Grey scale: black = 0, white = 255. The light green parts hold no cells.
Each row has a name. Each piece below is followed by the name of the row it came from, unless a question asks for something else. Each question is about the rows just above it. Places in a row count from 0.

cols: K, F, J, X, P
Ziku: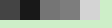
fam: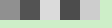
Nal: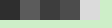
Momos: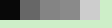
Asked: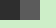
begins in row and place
Nal, 0
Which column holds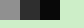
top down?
K
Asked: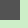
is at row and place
fam, 1
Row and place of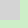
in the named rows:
Ziku, 4
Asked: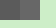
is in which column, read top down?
F
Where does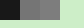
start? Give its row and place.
Ziku, 1
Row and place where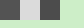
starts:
fam, 1

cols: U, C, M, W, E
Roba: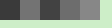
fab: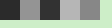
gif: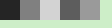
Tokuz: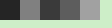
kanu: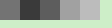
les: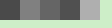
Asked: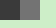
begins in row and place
Roba, 0
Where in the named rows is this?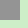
fab, 1

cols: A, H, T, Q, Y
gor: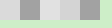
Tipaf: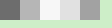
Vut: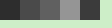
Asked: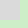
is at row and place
gor, 0
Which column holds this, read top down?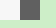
T
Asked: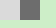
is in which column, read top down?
A
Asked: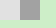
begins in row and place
Tipaf, 3

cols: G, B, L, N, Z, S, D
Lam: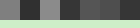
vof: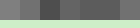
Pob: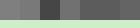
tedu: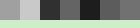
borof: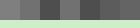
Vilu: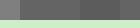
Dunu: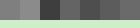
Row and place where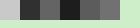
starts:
tedu, 1
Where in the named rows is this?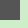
Lam, 4
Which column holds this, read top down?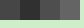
L
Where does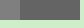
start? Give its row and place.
Vilu, 0
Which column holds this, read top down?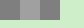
G
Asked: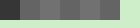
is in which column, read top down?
N
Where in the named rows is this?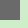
Dunu, 6

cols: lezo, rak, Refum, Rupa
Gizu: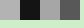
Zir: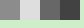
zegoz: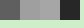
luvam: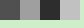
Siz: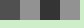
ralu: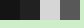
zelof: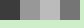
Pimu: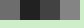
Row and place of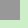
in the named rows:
zelof, 1
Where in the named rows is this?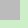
zelof, 2
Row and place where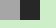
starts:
zegoz, 2

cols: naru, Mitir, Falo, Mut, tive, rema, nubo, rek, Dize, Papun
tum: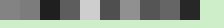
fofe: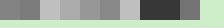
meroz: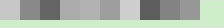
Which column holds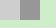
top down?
tive
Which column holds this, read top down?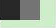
Papun
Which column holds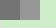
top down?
Papun
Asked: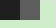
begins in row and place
tum, 2
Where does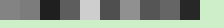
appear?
tum
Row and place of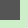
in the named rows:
tum, 7

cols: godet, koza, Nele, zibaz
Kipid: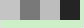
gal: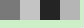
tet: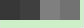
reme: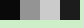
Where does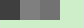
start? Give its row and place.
tet, 1
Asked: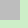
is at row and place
Kipid, 2
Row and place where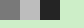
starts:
Kipid, 1
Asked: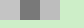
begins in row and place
Kipid, 0

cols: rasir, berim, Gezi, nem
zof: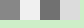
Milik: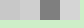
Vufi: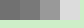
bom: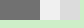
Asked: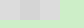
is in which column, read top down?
nem
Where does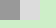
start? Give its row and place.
Vufi, 2
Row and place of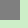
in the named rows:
Milik, 2
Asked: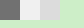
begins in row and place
bom, 1
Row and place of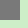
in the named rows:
Vufi, 1

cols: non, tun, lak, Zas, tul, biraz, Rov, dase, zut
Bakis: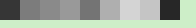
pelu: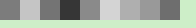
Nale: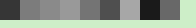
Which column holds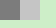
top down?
tun
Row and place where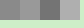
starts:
Bakis, 2
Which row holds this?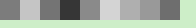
pelu
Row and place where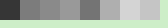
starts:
Bakis, 0
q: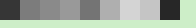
Bakis

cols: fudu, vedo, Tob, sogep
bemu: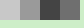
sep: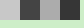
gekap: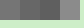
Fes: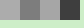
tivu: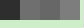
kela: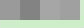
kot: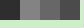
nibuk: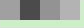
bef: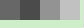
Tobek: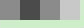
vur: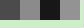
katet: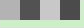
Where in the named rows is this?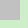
bef, 3
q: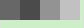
bef
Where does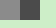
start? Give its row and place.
Tobek, 0
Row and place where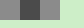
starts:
Tobek, 0
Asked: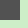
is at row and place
katet, 1

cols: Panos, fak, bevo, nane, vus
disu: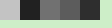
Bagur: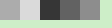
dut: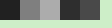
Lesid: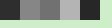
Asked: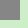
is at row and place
Lesid, 1
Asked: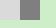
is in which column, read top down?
fak
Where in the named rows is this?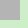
Lesid, 3
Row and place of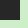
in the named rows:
Lesid, 4
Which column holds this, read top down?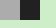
Panos
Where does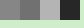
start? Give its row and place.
Lesid, 1
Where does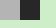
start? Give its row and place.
Lesid, 3

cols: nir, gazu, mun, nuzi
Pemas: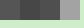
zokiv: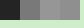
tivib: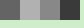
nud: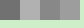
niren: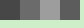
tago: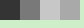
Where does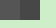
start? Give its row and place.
Pemas, 0
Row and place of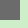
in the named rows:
niren, 1
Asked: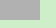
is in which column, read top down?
gazu
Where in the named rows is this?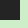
zokiv, 0

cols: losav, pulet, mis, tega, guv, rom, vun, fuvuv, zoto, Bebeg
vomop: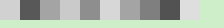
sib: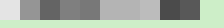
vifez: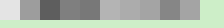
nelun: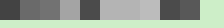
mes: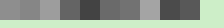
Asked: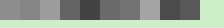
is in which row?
mes
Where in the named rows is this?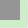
sib, 1
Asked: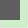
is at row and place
vifez, 2
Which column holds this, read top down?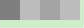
fuvuv
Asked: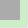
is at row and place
vifez, 6

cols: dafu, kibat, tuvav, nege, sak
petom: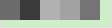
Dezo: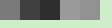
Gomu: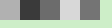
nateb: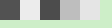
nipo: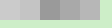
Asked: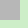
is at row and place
nipo, 4
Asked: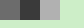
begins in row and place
petom, 0
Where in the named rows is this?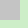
nipo, 1
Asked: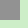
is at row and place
Dezo, 4
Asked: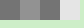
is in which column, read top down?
sak
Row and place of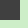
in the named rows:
Dezo, 1
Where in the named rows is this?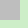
nateb, 3

